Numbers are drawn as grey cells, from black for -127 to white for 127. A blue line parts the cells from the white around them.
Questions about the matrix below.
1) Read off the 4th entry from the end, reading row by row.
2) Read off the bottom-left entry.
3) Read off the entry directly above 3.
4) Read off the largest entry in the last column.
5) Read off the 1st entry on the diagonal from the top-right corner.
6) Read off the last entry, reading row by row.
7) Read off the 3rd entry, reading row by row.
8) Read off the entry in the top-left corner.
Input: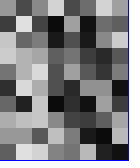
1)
-11
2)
-32
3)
63
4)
76
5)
32
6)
-110
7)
9
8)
24

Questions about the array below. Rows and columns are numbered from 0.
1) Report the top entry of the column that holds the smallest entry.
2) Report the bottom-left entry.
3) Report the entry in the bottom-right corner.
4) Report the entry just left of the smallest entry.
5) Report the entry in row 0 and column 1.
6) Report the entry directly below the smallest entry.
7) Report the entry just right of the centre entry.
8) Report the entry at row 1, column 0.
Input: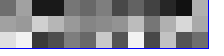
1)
-110
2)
95
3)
-17
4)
-89
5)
33
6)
88
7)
19
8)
33

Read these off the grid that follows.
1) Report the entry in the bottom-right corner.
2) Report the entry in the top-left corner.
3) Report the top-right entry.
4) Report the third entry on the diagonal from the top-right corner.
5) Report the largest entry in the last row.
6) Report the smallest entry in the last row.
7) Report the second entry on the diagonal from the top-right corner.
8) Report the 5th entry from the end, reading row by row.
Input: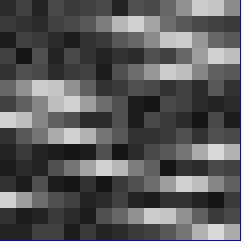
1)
42
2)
-85
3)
11
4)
23
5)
89
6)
-100
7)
-62
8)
-39
